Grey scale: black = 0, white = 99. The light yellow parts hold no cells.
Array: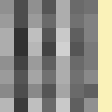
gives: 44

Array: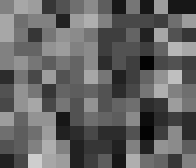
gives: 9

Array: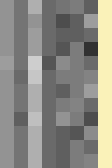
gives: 37

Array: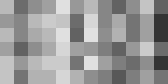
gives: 38

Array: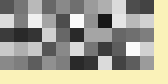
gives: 26

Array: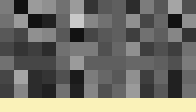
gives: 31

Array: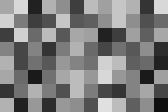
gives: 84

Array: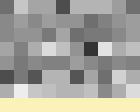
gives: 43
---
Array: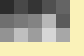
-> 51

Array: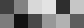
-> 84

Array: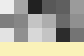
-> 76

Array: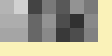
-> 40

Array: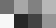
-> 50

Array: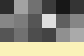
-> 33
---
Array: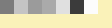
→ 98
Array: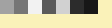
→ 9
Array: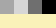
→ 0
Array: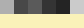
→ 79
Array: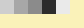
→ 91
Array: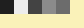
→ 42
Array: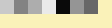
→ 40
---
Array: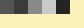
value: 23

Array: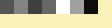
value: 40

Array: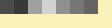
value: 81

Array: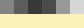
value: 22

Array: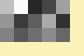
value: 34

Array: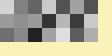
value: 63

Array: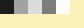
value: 63

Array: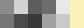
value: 29

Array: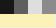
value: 9
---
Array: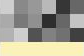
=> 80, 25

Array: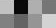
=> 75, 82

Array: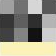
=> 62, 80

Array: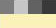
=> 48, 22

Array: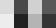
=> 85, 20

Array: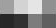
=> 62, 37

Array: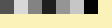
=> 32, 1
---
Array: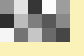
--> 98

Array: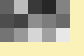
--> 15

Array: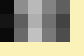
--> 51

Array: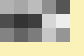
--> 55

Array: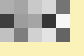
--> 84

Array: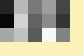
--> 61

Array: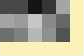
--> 21

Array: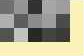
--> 65
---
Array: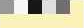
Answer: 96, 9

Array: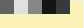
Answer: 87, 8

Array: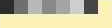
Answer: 80, 17

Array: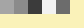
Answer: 94, 23

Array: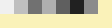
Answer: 93, 13

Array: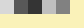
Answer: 84, 20

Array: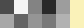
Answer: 95, 16
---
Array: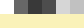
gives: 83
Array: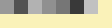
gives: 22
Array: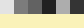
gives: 67
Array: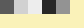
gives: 15
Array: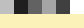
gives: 25
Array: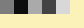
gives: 26
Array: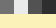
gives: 32
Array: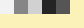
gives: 14
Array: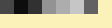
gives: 77
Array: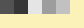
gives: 61
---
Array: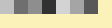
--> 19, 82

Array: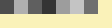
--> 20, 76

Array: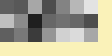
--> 40, 88

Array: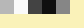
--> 26, 97

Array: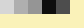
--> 58, 83

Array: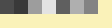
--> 88, 88

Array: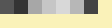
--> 77, 84

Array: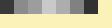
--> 78, 78

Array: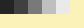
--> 47, 91

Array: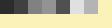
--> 57, 87
